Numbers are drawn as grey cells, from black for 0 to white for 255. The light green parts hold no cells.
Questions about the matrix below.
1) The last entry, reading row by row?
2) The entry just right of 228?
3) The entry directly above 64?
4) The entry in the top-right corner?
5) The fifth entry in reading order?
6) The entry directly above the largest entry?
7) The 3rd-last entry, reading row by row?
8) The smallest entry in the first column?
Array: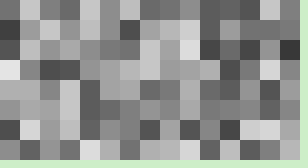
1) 183
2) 134
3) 114
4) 127
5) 198
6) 84
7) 92
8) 64

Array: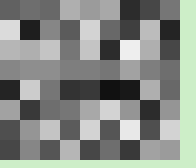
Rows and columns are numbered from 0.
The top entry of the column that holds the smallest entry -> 168
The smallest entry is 17
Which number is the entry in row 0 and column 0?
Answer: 97
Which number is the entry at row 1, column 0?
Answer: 219
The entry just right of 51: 57
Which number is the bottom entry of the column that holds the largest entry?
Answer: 57
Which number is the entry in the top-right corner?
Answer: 118
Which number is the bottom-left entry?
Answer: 71
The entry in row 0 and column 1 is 110
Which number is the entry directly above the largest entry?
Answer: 63
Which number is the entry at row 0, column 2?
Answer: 104
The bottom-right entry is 155
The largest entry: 238
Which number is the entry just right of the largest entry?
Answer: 175
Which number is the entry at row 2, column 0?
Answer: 182

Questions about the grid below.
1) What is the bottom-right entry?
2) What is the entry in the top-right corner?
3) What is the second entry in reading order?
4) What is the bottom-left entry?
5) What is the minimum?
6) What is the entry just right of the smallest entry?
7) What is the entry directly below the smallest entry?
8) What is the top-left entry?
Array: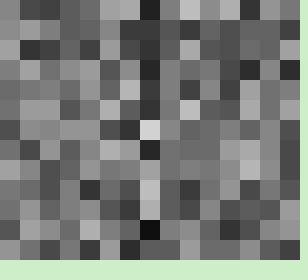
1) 65
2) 119
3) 73
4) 148
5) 15
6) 126
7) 92
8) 134

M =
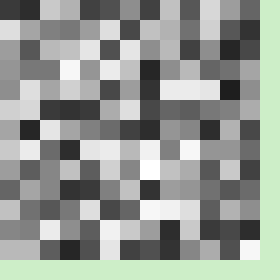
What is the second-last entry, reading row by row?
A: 80
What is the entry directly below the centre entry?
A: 185
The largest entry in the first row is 215
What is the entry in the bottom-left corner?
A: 185
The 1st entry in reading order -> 58
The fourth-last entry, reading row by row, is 134
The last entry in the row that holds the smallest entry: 142
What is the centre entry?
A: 65
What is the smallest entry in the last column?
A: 45
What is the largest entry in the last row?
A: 247
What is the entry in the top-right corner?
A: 101
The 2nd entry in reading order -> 45
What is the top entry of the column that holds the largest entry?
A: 65
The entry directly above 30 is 113
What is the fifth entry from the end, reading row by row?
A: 51
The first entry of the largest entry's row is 157
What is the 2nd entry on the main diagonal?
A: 165
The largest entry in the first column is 222
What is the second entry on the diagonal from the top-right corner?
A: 87
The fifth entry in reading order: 65
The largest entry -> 255
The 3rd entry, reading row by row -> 201
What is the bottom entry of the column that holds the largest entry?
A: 80
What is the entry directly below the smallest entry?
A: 128
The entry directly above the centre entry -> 222
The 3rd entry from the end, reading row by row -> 172

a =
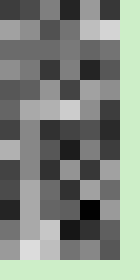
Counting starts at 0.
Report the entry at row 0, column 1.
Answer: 75
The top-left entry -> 61
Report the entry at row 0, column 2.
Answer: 127
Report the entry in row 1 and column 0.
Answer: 161
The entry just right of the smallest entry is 154
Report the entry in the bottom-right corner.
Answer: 87
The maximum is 220
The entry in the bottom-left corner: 154
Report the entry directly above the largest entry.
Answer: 169
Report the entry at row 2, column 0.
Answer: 107
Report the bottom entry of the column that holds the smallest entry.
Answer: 135
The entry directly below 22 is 115
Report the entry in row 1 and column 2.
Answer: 81
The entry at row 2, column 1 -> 107
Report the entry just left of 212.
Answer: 190
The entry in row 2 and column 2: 107
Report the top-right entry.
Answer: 55
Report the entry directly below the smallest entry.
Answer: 49

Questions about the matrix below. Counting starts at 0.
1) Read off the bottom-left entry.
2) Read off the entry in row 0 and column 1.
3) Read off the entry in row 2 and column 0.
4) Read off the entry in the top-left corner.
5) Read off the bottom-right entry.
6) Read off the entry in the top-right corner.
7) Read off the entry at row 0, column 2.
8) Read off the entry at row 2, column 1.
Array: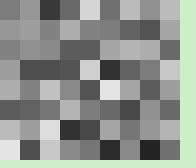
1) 228
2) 151
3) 130
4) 124
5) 112
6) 187
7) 57
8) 144

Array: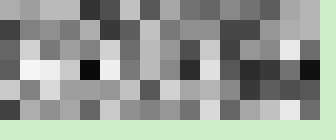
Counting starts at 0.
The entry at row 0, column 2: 186
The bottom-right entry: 108
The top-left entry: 173
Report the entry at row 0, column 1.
158
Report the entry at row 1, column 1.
129
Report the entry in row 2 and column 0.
101
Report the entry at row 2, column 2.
121
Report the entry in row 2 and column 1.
209
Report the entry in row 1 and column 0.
65
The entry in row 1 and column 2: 143
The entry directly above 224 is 201
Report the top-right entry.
180
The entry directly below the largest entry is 129
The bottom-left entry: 65
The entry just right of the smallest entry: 238
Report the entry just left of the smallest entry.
201
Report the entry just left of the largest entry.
93
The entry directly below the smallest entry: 158

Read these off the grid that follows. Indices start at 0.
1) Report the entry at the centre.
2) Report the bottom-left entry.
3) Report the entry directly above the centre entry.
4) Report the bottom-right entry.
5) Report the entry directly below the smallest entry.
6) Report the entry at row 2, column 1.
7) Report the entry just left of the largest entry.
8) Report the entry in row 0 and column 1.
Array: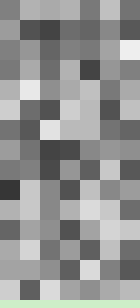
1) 74
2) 206
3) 186
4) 186
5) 178
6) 150
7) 163
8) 178
